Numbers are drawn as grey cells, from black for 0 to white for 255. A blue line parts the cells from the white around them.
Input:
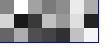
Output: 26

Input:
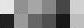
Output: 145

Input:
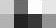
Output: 108

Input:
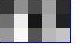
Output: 238

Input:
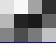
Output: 35

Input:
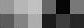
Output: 182
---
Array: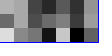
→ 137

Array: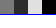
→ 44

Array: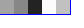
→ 135

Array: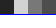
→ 210

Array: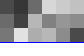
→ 226

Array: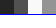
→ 81

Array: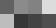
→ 55

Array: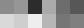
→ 206

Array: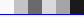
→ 195

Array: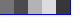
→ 75
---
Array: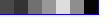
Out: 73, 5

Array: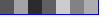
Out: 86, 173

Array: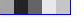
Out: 164, 197

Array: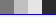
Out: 120, 44

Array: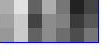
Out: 173, 118

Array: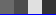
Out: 105, 52

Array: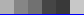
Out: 177, 200

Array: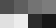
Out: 77, 24

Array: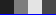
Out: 32, 73
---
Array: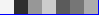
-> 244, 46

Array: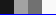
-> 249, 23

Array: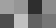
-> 193, 46

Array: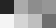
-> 244, 36

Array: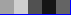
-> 207, 21

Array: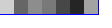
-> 208, 37

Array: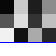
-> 241, 7

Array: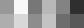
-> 248, 47
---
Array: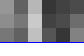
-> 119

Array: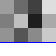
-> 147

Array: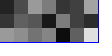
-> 154

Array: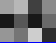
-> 150

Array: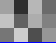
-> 118

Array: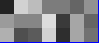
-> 176

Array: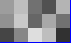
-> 69

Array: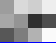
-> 87
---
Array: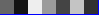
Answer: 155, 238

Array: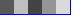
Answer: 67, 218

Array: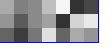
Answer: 161, 245

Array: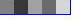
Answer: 161, 214

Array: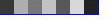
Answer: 195, 216

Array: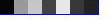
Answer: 67, 231
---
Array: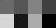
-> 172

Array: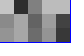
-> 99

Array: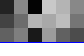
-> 180

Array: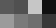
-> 110

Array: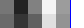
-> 96

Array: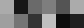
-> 51

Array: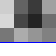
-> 35

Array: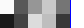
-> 220

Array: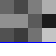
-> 90
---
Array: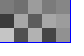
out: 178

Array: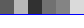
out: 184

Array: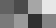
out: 166

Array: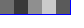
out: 143

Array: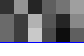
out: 178

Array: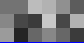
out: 188

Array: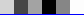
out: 212

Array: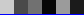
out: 155

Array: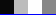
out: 188

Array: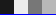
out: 184
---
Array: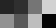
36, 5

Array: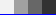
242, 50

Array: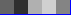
100, 132

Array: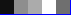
16, 111

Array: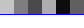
196, 96

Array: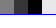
126, 232
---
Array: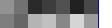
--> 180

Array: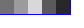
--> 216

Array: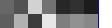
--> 60

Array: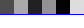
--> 33

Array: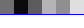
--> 92

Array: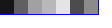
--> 161

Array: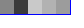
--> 201
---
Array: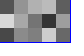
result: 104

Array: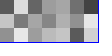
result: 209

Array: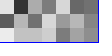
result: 142

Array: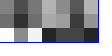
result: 37

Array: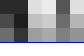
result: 148

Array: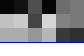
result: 47

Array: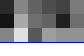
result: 145
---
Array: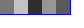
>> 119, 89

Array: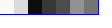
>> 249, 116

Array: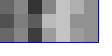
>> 104, 145

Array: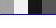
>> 162, 85

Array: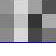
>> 149, 117

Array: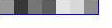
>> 152, 141
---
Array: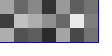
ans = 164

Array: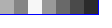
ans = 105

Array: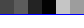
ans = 2

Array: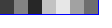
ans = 231

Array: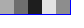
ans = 30

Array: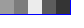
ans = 236

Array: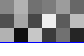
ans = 59
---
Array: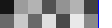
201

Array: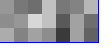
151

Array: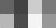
76

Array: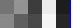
95

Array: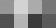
181

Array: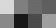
24

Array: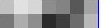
173
